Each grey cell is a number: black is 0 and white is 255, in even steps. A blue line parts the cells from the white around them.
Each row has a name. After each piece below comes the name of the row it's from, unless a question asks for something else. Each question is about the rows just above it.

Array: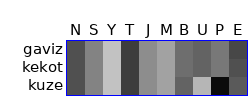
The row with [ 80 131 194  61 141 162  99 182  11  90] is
kuze
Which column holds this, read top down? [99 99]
U
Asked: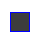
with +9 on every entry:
[70]
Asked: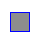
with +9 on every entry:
[150]
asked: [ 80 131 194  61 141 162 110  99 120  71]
gaviz
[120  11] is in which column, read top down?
P

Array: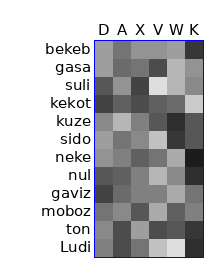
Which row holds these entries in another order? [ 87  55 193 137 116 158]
sido
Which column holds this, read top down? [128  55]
K
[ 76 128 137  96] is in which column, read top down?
X
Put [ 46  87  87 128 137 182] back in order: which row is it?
kuze
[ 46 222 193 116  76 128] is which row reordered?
Ludi
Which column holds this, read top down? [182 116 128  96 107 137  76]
A

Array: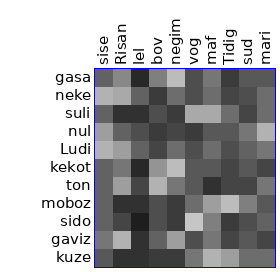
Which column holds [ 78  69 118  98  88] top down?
sud
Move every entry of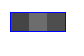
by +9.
[ 78 118  87]
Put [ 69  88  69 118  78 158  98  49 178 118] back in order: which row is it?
gaviz
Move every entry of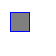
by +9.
[136]
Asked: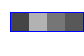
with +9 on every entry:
[ 78 187 127  97]
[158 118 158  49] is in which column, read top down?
Risan
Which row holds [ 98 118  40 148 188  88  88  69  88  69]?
kekot

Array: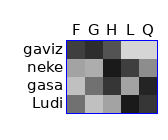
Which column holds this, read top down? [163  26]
L
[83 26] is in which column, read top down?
H
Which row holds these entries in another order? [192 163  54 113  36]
gasa

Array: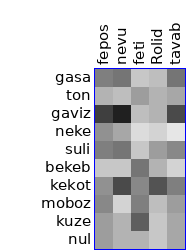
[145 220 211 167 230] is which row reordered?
neke
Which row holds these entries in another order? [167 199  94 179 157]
kuze
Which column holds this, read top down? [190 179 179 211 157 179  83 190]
Rolid
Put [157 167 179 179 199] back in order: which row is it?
nul

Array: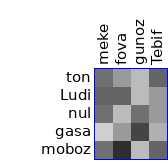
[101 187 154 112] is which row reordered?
ton
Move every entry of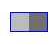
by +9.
[196 121]
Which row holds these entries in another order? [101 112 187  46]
moboz
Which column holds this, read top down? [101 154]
Tebif
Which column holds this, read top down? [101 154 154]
Tebif

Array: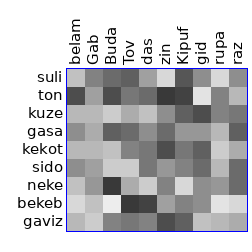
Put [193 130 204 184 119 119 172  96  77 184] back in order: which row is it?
kekot
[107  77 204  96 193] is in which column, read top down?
Buda
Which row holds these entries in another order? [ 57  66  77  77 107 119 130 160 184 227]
ton
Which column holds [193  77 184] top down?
belam
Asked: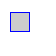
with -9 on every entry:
[195]
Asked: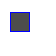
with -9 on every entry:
[68]
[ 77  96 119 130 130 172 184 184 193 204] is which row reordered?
gaviz

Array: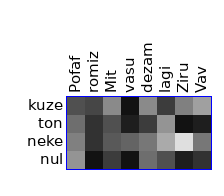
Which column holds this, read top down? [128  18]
Ziru
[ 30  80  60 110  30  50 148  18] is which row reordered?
ton

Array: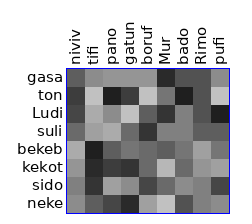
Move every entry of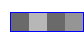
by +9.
[115 192 115 158]
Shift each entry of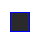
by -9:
[33]
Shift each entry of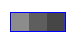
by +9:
[149 103  79]
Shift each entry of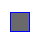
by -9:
[97]

